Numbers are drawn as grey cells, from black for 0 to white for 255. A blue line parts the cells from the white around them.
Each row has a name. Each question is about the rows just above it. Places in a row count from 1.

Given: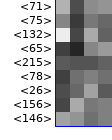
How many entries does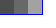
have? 3
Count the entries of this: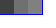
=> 3
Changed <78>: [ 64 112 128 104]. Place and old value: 4, [112]
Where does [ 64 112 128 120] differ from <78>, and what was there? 4, [112]
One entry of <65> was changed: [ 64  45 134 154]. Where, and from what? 2, [37]
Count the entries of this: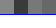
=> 4
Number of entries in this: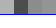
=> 4

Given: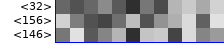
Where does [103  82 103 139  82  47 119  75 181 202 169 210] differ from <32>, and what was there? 5, [89]
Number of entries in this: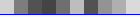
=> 10
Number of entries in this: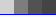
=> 4
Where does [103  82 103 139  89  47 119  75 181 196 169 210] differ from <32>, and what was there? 10, [202]
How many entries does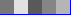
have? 5
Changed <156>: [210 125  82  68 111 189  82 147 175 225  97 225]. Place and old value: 10, [218]
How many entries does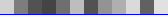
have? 12

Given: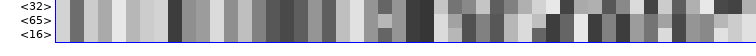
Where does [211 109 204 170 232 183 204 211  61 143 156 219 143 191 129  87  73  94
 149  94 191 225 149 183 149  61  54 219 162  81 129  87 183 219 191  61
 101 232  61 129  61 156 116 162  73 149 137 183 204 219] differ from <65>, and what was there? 50, [225]
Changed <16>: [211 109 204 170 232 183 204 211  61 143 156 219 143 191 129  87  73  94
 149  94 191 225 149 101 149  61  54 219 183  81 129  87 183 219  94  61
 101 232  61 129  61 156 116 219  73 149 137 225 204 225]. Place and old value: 35, [101]
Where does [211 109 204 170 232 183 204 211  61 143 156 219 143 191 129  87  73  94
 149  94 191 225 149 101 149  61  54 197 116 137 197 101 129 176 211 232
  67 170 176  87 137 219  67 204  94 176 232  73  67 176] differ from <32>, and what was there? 32, [94]
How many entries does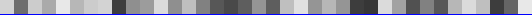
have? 38
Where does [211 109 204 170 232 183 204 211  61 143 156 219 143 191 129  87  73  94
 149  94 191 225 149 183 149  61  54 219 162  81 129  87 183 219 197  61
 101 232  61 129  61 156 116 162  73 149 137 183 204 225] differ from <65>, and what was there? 35, [191]
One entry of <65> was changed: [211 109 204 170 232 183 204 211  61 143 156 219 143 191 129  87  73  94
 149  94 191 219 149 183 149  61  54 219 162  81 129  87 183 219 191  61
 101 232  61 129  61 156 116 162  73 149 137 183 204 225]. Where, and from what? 22, [225]
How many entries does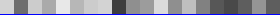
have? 20

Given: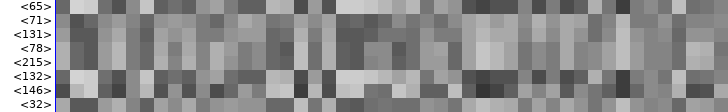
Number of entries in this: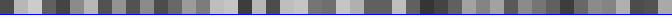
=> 48
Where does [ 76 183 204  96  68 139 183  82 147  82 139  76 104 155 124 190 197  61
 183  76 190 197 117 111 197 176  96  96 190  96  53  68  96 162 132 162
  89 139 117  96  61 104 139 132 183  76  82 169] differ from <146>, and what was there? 45, [176]

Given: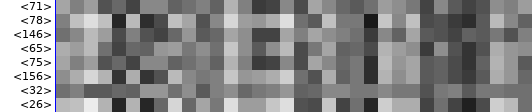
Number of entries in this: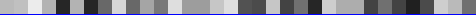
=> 34
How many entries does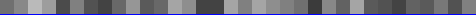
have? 34
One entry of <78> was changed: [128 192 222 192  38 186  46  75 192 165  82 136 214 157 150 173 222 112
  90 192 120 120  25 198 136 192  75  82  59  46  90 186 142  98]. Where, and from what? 33, [136]
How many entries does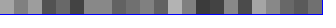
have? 23
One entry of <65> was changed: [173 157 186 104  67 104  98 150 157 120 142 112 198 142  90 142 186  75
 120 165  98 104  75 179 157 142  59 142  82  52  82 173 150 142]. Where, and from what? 4, [112]
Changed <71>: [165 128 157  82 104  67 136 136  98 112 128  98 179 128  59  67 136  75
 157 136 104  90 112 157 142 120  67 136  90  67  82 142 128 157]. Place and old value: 19, [165]
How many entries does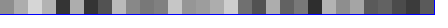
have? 31

